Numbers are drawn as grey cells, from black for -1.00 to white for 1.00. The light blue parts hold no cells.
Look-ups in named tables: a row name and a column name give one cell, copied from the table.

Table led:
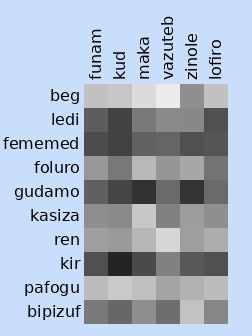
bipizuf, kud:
-0.19
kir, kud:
-0.72
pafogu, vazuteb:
0.28
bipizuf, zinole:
0.52
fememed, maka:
-0.23
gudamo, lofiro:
-0.17
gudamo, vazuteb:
-0.17

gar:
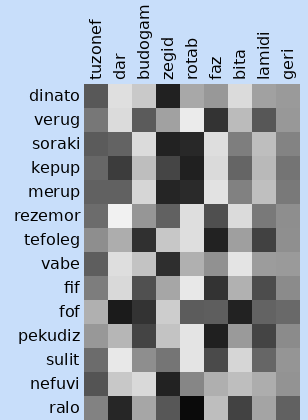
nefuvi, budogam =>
0.70
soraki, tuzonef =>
-0.29
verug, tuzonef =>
-0.07
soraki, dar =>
-0.22
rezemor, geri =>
0.11
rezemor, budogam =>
0.18
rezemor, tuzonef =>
-0.15
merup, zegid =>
-0.71
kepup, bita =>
-0.21
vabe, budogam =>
0.53
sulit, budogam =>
0.11
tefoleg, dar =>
0.36

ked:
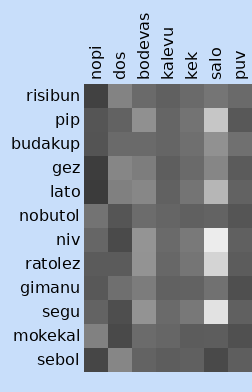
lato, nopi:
-0.54
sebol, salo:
-0.43
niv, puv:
-0.25
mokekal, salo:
-0.27
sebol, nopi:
-0.45
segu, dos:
-0.39
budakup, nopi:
-0.34
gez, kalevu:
-0.26
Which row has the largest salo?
niv

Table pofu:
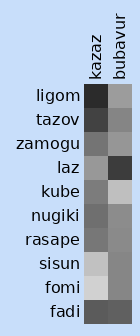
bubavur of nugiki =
0.10
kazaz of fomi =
0.64
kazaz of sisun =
0.51
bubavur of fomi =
0.05
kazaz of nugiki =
-0.13
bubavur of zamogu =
0.18
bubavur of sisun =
0.05
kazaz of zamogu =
-0.09
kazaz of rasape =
-0.07
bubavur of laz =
-0.53
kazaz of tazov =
-0.48

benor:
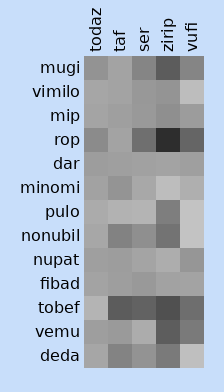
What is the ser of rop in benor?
-0.13
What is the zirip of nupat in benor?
0.36
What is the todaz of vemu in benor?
0.24
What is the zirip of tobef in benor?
-0.37
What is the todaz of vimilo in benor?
0.30
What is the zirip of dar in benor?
0.28
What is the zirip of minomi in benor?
0.48
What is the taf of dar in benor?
0.25
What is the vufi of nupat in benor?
0.18
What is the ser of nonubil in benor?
0.12
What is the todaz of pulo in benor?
0.34
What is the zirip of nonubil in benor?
-0.10
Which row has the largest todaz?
tobef

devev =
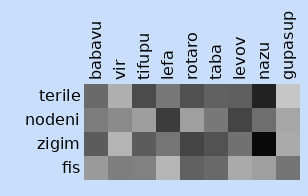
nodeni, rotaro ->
0.25
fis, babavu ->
0.21
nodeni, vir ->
0.09
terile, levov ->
-0.26
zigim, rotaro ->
-0.46
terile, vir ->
0.37
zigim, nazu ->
-0.93
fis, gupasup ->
-0.09
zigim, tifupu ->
-0.28
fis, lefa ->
0.43
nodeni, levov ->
-0.47
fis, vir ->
-0.01
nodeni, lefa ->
-0.53
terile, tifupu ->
-0.41
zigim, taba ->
-0.36
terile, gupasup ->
0.55
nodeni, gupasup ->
0.30
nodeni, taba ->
-0.06

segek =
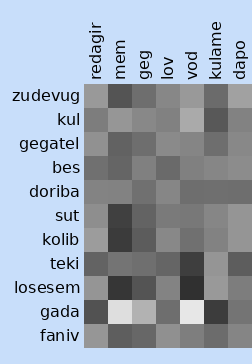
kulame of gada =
-0.53
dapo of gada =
-0.09
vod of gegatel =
0.04
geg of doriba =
-0.12
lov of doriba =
0.05
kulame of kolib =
0.02
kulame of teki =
0.17

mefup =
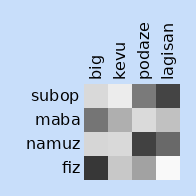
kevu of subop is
0.85
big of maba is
-0.08
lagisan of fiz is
0.95
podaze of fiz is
0.27
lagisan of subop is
-0.47
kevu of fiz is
0.57
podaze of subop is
-0.04
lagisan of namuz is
-0.18
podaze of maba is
0.71
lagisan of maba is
0.51
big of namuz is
0.68
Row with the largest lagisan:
fiz

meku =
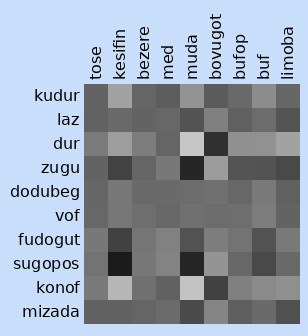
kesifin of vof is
-0.07
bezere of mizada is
-0.21
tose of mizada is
-0.24
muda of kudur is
0.15
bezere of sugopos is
-0.07
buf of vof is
-0.03
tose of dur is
-0.04
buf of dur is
0.14
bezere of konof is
-0.12
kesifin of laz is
-0.17
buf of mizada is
-0.17
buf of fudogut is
-0.36
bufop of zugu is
-0.34
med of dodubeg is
-0.17
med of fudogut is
0.01
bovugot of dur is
-0.62
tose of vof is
-0.19
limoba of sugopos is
-0.18

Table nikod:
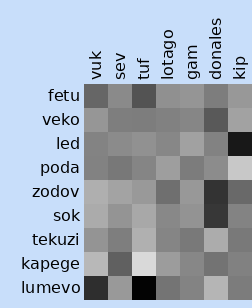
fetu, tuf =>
-0.35
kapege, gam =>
0.06
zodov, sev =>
0.28
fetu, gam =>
0.17
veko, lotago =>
0.01
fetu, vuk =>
-0.20
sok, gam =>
0.15
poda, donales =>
0.10
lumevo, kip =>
-0.03
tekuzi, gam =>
-0.05
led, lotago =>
0.06
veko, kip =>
0.27
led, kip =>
-0.81
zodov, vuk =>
0.37
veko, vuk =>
0.18
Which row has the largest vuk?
kapege

